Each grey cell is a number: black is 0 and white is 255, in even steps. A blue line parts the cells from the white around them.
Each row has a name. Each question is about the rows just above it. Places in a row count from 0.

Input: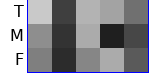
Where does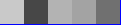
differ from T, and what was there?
1, [63]
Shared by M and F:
[171]

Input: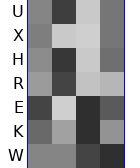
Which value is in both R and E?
[68]
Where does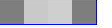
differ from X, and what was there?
3, [118]
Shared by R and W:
[68]
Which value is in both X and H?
[201]

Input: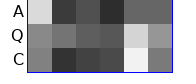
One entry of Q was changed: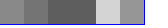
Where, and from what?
3, [87]
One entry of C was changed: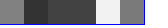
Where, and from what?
3, [74]

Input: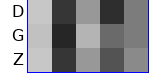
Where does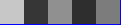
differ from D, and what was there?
2, [152]
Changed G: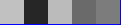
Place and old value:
2, [180]
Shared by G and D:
[124]

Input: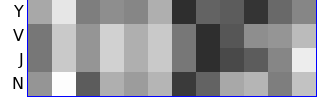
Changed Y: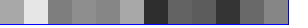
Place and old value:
5, [175]
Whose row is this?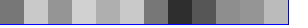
V
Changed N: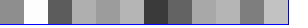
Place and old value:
0, [149]
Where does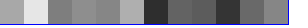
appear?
Y
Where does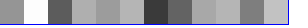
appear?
N
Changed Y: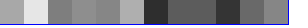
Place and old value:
7, [99]

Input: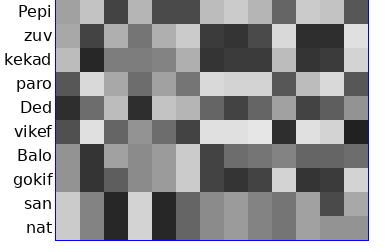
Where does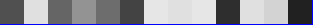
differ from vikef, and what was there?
6, [224]
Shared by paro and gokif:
[211]
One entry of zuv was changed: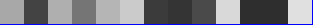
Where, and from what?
4, [175]
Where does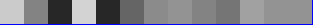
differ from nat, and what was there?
7, [155]
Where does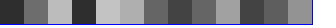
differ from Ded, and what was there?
5, [181]

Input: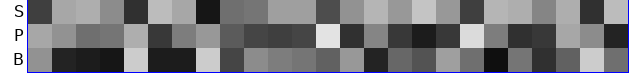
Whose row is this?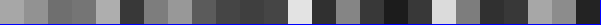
P
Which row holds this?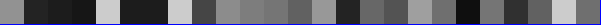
B
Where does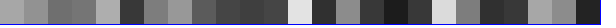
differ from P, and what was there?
14, [133]
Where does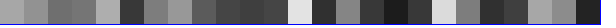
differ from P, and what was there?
21, [56]
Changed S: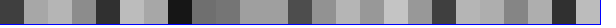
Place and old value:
2, [174]

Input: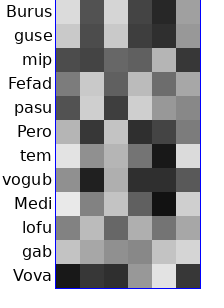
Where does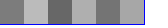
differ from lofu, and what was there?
0, [130]
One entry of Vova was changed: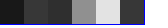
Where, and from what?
3, [152]
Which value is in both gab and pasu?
[136]
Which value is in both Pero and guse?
[47]
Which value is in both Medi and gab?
[195]
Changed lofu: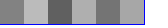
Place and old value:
2, [103]

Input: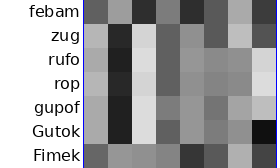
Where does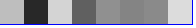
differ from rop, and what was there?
0, [182]
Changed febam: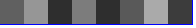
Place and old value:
1, [157]
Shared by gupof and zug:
[190]
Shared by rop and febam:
[96]
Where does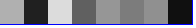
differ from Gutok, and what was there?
0, [170]

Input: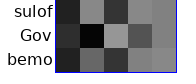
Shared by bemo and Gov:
[129]
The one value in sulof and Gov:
[129]

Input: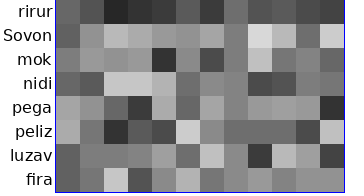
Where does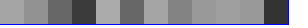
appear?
pega
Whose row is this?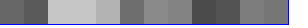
nidi
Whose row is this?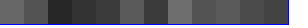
rirur

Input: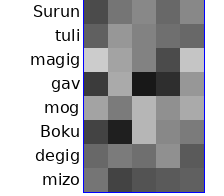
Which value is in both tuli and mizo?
[96]
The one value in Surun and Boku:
[136]
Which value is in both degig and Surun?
[104]
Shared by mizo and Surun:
[117]

